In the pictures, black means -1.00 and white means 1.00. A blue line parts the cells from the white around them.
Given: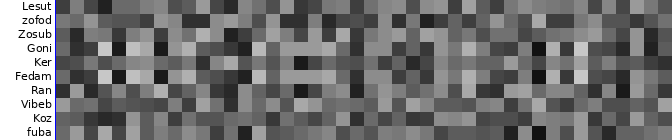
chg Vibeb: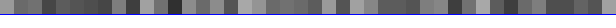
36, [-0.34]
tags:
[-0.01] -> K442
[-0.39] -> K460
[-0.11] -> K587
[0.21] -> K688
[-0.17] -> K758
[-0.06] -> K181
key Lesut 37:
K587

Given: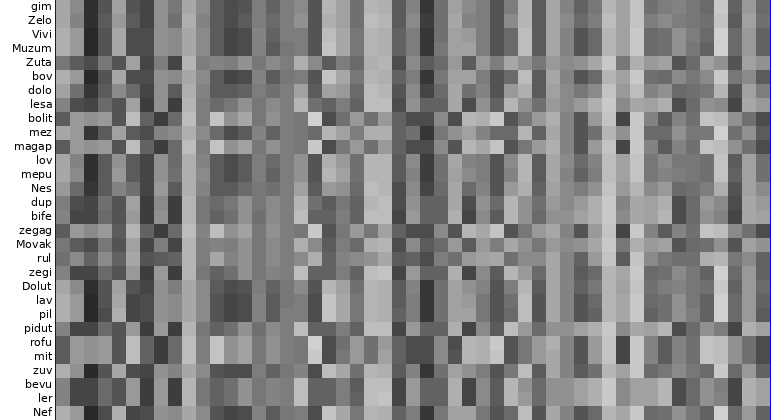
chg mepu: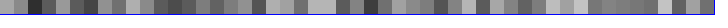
20, [0.42]
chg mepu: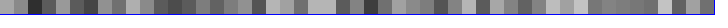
39, [-0.02]
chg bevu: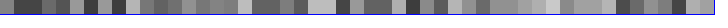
30, [-0.46]
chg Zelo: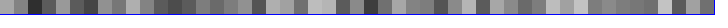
9, [-0.12]

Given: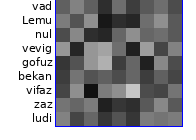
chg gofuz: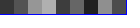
8, [0.07]
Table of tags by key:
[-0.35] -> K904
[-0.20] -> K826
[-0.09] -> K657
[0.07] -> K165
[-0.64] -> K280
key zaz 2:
K826
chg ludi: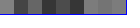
5, [-0.35]
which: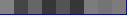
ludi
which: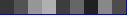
gofuz

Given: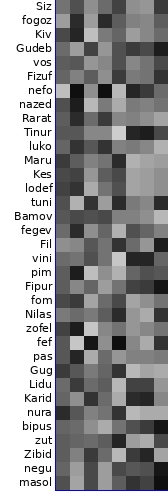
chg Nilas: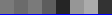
5, [-0.66]
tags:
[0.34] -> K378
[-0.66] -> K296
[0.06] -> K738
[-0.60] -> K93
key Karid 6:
K296
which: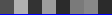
tuni

